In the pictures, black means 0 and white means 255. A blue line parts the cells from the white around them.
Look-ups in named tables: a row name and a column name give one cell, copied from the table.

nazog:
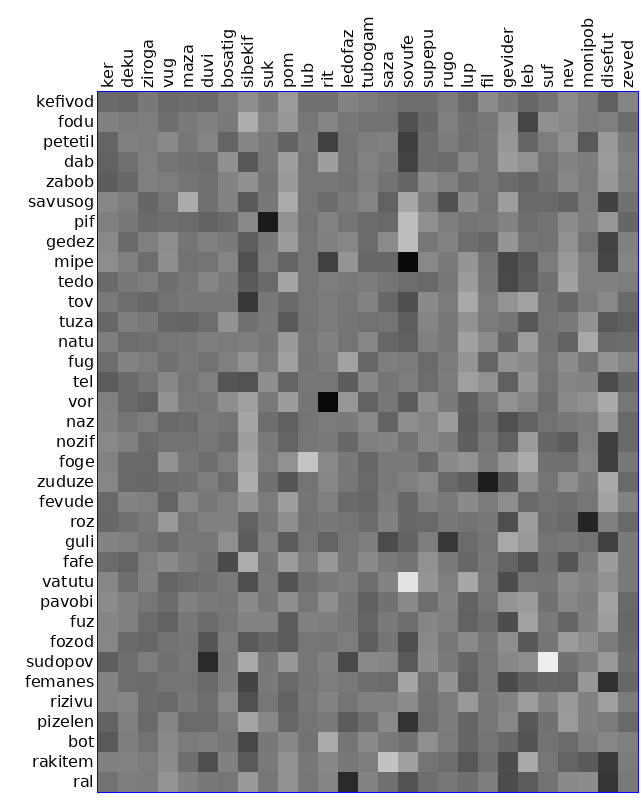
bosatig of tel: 85
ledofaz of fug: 162
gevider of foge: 148
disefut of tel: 76
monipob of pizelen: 129
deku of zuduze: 105
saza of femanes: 107
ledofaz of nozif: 104
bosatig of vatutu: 121
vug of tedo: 110
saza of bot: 121
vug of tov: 114
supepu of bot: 143
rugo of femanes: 147
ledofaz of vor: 151
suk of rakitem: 122
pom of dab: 158

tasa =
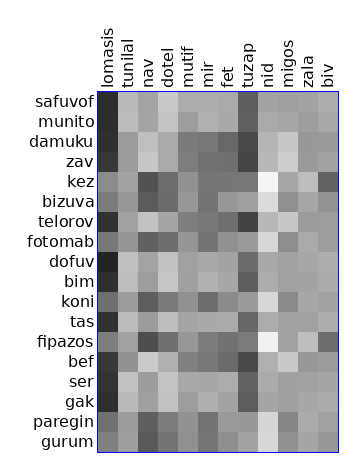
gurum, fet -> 143
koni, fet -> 139
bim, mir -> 177
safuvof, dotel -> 201
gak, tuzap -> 93
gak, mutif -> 157
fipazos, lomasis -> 126
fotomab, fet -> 145
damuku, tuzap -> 72
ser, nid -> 171
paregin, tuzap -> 152
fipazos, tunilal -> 161
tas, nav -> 155
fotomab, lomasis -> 120
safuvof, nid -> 163
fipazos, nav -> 78
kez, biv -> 98
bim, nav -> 157
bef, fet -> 107
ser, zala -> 162

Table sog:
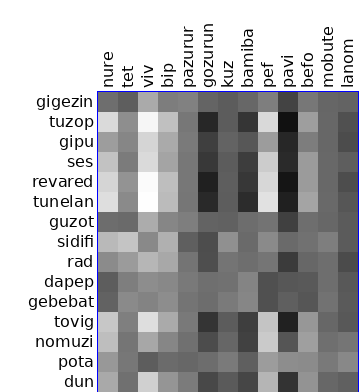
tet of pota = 119
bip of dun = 149
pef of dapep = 80
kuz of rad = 116
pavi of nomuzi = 85
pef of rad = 117
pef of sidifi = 138
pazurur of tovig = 121
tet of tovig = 127
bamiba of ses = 61
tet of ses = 123
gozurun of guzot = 99
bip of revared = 190
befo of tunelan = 164
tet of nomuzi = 117
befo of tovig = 151
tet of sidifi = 196
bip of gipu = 170
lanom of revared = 77
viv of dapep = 141

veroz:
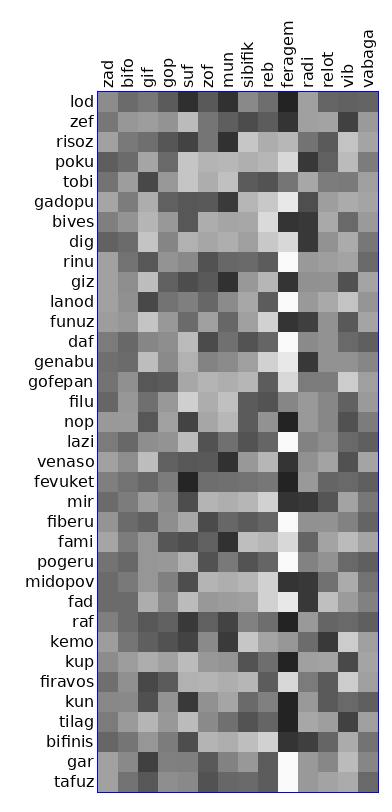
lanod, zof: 103
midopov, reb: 209
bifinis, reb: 209
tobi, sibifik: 91
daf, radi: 138
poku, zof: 180
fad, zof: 152
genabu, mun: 139
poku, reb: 182
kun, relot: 90
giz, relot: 146
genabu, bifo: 107
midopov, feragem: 52
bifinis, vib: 171
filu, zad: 102
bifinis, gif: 150
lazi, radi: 130
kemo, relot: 57
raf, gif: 87
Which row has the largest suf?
filu

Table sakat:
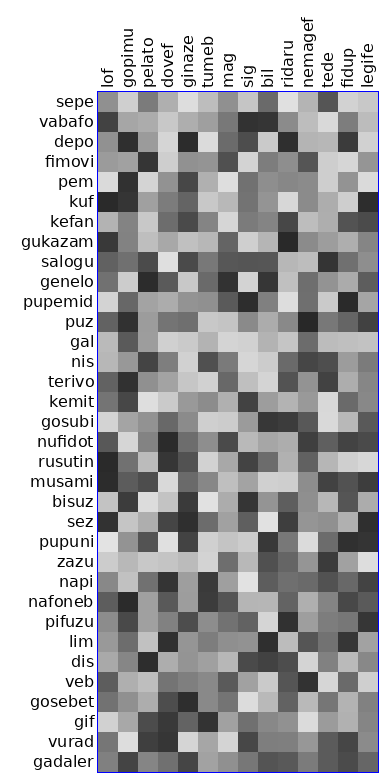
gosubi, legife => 89
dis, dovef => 173
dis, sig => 74
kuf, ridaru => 215
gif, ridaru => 145
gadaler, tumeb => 162
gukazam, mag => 100
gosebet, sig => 220
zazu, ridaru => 101
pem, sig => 113
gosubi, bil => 55
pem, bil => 142
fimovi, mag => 80
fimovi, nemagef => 85
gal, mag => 212
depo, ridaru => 47
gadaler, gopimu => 68
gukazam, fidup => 174
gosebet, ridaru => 98
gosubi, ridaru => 60

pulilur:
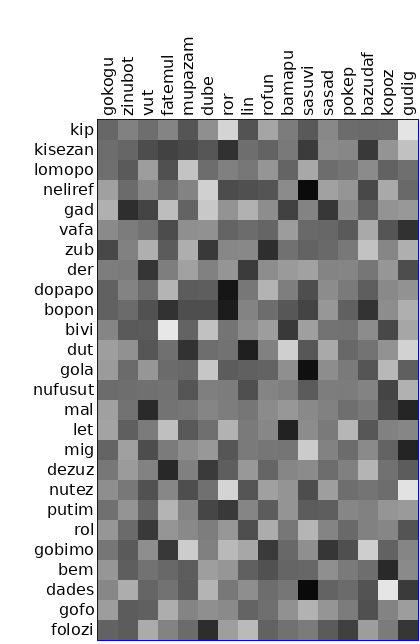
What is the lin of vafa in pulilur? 108
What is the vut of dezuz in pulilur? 130
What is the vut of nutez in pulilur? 81
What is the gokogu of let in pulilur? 163
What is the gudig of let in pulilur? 134
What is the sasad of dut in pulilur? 169
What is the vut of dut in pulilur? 86
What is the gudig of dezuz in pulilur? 92
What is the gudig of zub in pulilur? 175
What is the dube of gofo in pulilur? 143
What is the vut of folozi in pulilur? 171
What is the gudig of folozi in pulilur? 54
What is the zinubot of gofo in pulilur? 92
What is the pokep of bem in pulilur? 122
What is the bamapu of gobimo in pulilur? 104
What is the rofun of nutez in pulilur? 160
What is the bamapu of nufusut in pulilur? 127
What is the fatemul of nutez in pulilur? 135
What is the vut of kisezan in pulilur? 77
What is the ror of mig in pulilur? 86

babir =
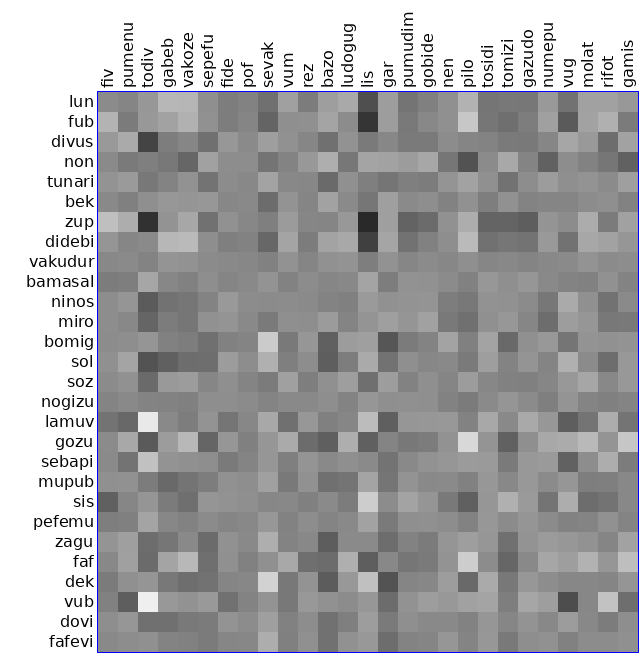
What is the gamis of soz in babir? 152
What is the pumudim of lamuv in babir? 150
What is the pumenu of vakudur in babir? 138
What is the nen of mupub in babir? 138
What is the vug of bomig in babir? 117
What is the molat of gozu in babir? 185
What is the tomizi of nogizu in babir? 149
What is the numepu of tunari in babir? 156
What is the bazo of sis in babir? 138
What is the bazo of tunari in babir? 106
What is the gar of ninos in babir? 145
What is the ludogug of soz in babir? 158
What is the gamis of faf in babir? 190

